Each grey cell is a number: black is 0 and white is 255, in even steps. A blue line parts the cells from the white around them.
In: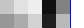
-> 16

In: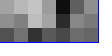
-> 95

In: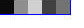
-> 65

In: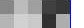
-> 64

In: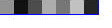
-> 193

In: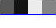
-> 236

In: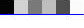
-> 78
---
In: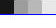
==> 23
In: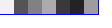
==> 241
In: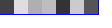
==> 65
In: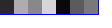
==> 41
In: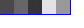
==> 73
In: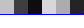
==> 194
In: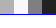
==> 178
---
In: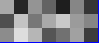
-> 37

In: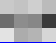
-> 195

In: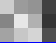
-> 155

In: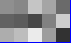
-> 135

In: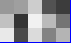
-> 159

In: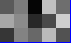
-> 124
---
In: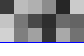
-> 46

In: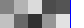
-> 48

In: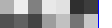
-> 193

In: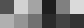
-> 43

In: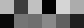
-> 137

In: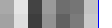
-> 97

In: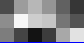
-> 197
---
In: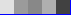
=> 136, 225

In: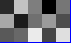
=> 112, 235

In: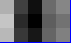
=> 1, 197

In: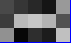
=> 198, 198

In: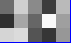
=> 102, 249

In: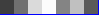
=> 252, 252
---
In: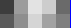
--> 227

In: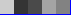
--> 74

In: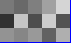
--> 127

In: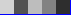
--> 189

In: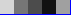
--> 76

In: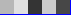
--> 52

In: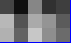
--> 134
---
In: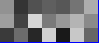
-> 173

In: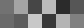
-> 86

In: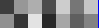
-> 197

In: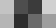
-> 209

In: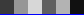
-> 17

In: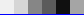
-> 165

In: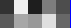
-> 77
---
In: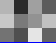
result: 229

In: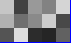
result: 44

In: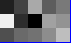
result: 114

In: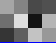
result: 195

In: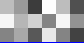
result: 88

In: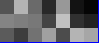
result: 114

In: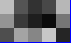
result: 134

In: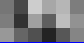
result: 80
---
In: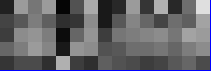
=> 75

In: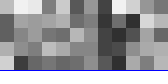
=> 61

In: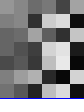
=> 88

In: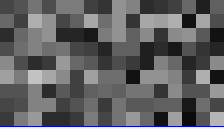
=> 123

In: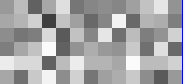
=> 112

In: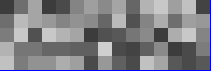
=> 124
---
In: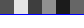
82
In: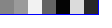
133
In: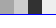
167
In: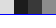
221
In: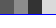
89
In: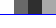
254
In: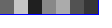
103
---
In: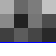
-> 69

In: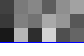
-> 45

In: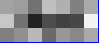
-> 184

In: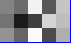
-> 250

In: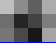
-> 23

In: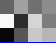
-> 200

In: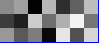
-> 125

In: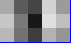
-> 61

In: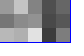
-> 226
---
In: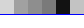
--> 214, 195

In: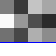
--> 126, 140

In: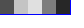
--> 79, 39

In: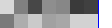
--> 216, 210

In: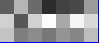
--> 94, 189

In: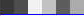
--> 56, 171
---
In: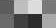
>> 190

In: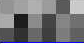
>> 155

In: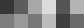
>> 219

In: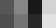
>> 133

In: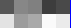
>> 128

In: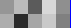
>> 91
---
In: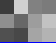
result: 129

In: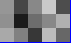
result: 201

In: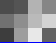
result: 179

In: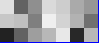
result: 170

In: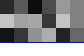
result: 153

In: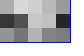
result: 185

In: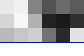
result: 107

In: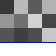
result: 90
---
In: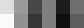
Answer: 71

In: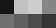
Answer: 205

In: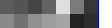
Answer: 69

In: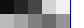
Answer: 70

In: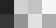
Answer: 194

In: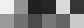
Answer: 32

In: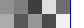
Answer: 61

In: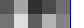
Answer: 47
